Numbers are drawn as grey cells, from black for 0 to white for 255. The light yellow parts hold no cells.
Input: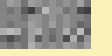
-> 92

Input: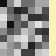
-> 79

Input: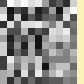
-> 105

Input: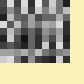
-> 47

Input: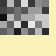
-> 201

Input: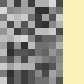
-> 148
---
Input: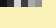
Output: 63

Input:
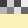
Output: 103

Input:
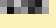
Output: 39

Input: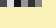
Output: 76

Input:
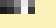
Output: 56

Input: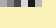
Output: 131

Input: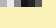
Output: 93

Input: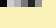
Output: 120

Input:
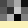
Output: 47

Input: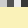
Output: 205
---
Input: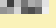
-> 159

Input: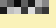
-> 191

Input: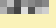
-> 106

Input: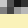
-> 67

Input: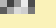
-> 165

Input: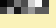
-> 164

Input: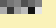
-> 55

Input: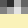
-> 171
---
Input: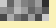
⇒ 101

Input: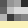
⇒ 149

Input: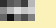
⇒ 88

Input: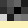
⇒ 85

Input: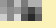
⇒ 123

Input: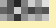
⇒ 83

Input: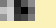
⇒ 182

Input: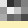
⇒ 48

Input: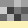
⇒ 146

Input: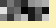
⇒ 118
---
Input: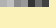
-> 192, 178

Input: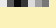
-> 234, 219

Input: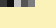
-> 195, 126

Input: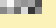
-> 248, 218

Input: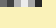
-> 236, 179

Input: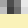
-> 233, 220

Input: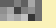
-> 193, 181

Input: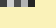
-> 208, 179
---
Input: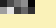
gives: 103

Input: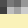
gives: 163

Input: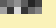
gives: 105

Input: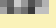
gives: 191

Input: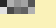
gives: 97

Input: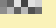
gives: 80

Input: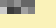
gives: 161
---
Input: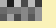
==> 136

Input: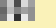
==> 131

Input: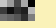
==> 47

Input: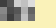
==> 86

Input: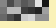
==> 49

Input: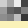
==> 98

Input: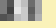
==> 202

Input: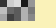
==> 91

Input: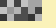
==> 78
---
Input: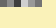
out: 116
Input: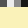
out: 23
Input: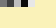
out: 231
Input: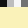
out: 114
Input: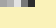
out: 44
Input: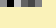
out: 129
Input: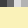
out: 179
